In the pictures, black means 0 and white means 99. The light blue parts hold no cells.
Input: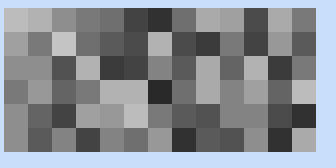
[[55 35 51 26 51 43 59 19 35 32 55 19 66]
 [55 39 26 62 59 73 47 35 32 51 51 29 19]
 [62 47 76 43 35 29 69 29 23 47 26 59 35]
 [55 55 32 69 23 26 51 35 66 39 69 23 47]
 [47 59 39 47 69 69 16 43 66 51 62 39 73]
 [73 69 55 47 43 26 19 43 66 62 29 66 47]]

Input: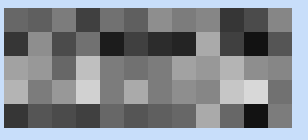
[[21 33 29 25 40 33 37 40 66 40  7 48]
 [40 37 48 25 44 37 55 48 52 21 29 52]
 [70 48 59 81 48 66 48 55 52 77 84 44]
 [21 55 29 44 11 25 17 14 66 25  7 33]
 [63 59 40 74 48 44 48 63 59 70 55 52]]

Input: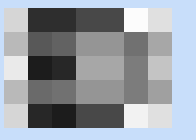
[[91 11 15 65 65 48 76]
 [83 15 11 28 28 94 87]
 [83 18 18 28 28 98 87]
 [72 34 38 58 58 44 65]
 [72 41 44 58 58 48 62]]

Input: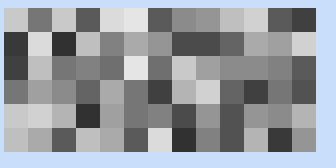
[[78 46 78 35 85 89 35 54 58 74 81 35 25]
 [46 62 54 39 66 46 25 70 81 39 25 46 32]
 [74 66 35 74 66 35 85 19 50 32 70 22 58]
 [25 74 46 50 43 89 43 78 62 54 54 50 35]
 [78 81 70 19 62 46 50 29 58 32 58 54 70]
 [22 85 19 74 50 66 58 29 29 39 66 62 81]]

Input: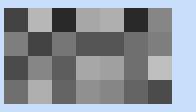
[[49 26 46 33 33 43 49]
 [29 52 36 65 62 43 74]
 [43 68 39 56 52 39 29]
 [26 71 16 65 68 16 52]]

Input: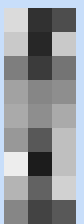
[[92 11 74]
 [78 15 78]
 [85 19 30]
 [49 23 45]
 [52 26 34]
 [59 34 74]
 [70 38 81]
 [63 52 55]
 [66 55 66]]
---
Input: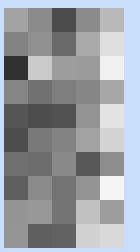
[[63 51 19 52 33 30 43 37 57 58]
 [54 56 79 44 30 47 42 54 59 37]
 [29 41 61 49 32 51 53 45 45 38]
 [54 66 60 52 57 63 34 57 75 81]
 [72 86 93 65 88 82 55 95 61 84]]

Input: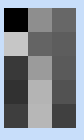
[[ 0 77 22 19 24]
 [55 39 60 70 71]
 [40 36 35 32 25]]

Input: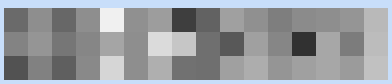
[[41 51 32]
 [55 58 50]
 [40 46 37]
 [55 52 53]
 [93 64 83]
 [56 55 55]
 [61 85 68]
 [24 77 44]
 [38 43 43]
 [62 34 62]
 [56 62 67]
 [49 52 58]
 [54 19 62]
 [55 65 65]
 [58 48 60]
 [72 73 75]]

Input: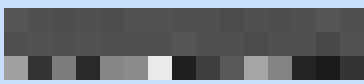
[[33 31 62]
 [31 32 20]
 [30 31 48]
 [31 32 16]
 [30 31 52]
 [32 31 54]
 [32 31 91]
 [31 33 12]
 [31 31 24]
 [29 31 34]
 [31 29 64]
 [30 31 51]
 [31 31 14]
 [33 28 10]
 [31 32 20]]

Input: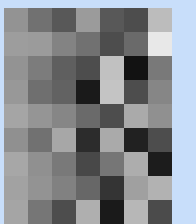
[[57 61 57 59 64 56 65 63 64]
 [44 60 48 43 58 44 56 57 46]
 [34 51 37 38 52 65 47 50 30]
 [60 44 30 10 41 17 28 40 68]
 [34 30 75 76 30 66 46 20 10]
 [30 41  7 30 66 13 67 62 71]
 [73 90 47 52 56 30 11 69 29]]

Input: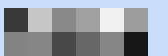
[[22 51]
 [77 52]
 [53 28]
 [62 40]
 [93 52]
 [61  9]]

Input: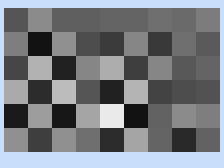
[[33 49 27 66 10 56]
 [54  7 69 17 61 24]
 [37 56 13 73  9 56]
 [37 30 52 33 64 43]
 [39 23 67 13 91 17]
 [39 52 24 70  7 64]
 [43 22 52 26 38 39]
 [41 43 34 30 54 16]
 [48 35 39 32 49 38]]
